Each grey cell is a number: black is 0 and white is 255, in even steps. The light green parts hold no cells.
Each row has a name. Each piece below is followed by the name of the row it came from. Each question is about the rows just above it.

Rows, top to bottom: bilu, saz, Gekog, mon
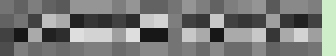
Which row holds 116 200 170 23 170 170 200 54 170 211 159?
Gekog
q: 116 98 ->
bilu
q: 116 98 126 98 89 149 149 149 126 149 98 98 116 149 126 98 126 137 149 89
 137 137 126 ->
bilu
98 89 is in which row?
bilu
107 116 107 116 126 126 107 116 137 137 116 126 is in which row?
mon
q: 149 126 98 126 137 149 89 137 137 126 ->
bilu

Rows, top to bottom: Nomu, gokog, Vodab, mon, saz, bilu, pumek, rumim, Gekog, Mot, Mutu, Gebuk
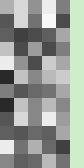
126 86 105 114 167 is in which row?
pumek
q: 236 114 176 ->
Mutu
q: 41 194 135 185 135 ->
rumim
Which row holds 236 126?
Nomu
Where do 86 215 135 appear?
Gekog

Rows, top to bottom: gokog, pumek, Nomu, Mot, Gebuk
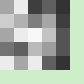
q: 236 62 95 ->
gokog
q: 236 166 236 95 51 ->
Gebuk
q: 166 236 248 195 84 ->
Nomu
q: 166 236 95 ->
Gebuk
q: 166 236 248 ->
Nomu
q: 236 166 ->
Gebuk

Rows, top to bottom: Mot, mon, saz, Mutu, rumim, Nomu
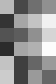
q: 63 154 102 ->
Nomu
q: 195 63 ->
rumim
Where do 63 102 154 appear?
rumim
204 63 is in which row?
Nomu
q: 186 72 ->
Mot

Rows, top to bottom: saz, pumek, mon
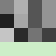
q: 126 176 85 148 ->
saz
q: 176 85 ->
saz
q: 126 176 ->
saz

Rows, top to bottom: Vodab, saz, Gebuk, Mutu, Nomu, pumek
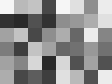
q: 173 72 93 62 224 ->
pumek
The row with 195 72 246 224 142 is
Vodab
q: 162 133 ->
Nomu
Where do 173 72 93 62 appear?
pumek

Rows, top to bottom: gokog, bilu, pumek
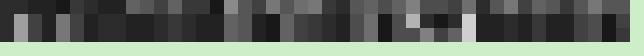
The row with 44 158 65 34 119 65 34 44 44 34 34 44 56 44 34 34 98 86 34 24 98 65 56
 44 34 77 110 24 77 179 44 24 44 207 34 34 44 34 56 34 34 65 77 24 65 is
bilu
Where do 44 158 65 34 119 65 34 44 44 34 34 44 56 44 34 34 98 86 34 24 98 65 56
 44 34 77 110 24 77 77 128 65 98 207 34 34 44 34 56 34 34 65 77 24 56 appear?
pumek
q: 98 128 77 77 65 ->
gokog

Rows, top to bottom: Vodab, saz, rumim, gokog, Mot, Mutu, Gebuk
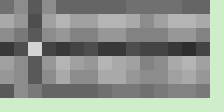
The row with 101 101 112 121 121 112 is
Gebuk
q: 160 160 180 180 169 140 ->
saz
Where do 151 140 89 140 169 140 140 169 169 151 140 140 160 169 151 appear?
Mutu
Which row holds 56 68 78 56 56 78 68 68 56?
gokog
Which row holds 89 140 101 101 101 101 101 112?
Vodab

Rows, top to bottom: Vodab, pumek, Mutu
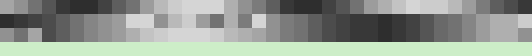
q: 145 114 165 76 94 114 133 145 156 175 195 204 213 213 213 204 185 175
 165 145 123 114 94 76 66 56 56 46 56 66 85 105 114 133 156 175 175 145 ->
Mutu
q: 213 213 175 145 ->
Vodab
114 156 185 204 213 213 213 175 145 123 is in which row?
Vodab
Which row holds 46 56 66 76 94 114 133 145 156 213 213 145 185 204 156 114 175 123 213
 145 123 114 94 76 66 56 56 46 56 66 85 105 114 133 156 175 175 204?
pumek
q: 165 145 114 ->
Vodab

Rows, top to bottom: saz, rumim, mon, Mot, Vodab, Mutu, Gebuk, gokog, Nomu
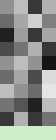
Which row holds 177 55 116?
Nomu
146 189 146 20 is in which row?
Vodab
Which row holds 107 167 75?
Mutu

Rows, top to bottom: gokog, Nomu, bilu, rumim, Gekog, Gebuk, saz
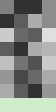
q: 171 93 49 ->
saz
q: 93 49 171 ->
rumim
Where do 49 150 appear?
saz
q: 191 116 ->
Gekog
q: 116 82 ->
Gekog
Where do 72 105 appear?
Gebuk

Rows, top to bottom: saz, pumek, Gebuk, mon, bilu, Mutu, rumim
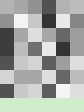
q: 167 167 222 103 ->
Mutu
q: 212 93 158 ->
bilu
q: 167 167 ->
Mutu
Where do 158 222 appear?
bilu
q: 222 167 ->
Gebuk
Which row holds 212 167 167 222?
Mutu
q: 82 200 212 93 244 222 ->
rumim

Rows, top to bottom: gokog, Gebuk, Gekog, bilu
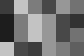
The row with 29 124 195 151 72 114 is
Gekog
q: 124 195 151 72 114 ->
Gekog
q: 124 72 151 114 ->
gokog
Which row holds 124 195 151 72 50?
Gebuk
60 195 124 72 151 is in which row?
gokog
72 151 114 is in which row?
gokog

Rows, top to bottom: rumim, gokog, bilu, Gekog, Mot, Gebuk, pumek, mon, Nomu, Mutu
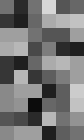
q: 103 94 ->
mon
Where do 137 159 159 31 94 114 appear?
Mutu

